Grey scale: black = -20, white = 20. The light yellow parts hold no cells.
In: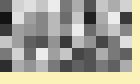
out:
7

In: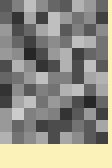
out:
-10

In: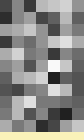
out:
11

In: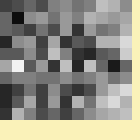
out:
10

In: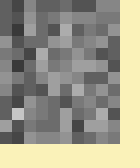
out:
-1
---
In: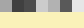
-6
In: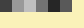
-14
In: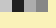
7
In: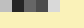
-8
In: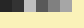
0
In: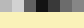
-3
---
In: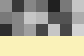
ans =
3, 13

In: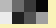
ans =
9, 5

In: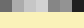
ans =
-3, -15

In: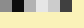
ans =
2, -10

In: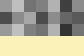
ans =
4, -2

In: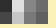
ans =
-13, -5
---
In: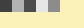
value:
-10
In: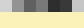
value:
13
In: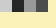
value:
12
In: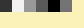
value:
-12
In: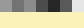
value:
4
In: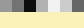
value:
4
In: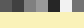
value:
-6
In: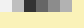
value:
18
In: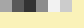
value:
6
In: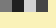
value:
-1
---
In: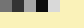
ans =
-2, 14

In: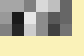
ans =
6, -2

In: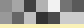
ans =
2, 12

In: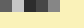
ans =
-5, 1

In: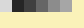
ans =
14, 6

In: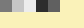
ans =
-1, -5

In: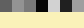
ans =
-5, 5

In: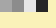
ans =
6, -14

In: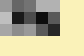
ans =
4, -14

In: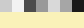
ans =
12, -16
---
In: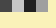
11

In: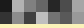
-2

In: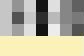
17

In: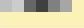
-10

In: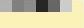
-14

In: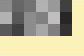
6
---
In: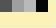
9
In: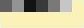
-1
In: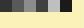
10
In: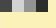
3
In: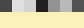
9
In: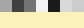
14
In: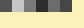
-3
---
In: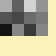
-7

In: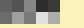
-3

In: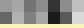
-4

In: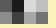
2

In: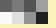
19

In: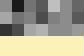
6

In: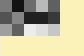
-7
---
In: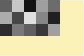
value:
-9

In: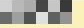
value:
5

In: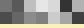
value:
-4

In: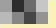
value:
1

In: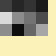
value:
2

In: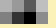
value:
-12
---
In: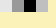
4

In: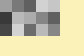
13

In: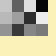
-11

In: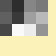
19

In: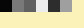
-1

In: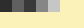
-5
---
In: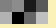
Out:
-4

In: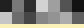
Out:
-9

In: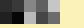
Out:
9

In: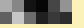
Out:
-3

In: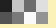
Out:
19

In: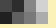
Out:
-1

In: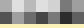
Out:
-3
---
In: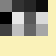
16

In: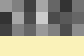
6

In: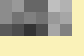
-2

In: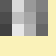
10

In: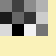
-4

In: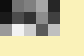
-8

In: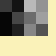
-9

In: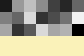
-4
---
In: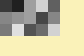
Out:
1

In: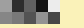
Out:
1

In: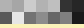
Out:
-6

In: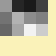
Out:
-2

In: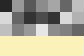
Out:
14

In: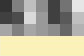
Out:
-10

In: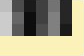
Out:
12

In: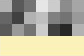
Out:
-4
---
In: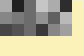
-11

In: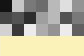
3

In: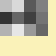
16

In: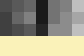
2

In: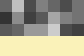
12

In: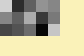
-3

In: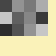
-7

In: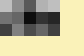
-8

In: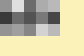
1

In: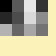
-4
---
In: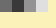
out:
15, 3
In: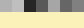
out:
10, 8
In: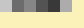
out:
11, 7
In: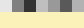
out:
16, 10
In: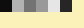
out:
16, 8
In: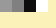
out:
20, 4
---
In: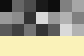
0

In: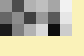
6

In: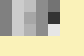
2

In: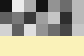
-3

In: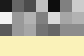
0

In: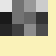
4

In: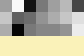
9
